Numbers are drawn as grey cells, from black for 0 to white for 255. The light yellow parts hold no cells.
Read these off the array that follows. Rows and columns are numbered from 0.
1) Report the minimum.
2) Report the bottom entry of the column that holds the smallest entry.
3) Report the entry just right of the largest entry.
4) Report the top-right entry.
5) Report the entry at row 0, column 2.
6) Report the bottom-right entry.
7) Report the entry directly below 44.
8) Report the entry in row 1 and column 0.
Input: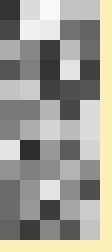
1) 44
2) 59
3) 195
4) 195
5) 248
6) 195
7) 127
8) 71

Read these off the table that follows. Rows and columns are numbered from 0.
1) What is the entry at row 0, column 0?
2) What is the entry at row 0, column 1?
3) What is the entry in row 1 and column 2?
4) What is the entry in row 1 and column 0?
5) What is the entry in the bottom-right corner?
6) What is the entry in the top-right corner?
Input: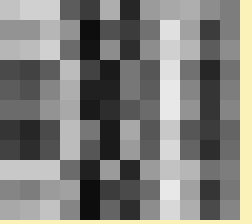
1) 194
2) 208
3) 182
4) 147
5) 133
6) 125

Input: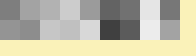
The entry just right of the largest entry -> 163
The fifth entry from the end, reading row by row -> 216
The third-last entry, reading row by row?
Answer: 91
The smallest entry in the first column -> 126
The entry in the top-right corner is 119

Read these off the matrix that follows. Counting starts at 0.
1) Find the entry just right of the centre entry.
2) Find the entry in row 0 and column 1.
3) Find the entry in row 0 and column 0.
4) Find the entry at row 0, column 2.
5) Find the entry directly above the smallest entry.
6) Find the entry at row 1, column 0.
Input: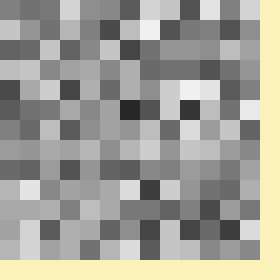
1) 189
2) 114
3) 128
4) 120
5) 175
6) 197

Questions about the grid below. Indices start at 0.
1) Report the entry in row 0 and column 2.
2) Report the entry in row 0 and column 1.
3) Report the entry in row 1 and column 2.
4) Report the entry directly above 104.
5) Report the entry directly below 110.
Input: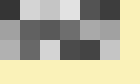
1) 197
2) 212
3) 89
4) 97
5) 75

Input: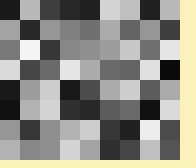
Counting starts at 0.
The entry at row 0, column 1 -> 185
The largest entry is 244
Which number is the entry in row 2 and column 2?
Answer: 55
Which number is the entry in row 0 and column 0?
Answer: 25
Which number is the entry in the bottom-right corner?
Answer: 84
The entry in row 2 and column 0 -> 120
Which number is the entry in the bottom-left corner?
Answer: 178
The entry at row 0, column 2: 63
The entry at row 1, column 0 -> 163
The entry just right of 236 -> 76
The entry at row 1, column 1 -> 40
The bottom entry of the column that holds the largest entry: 135
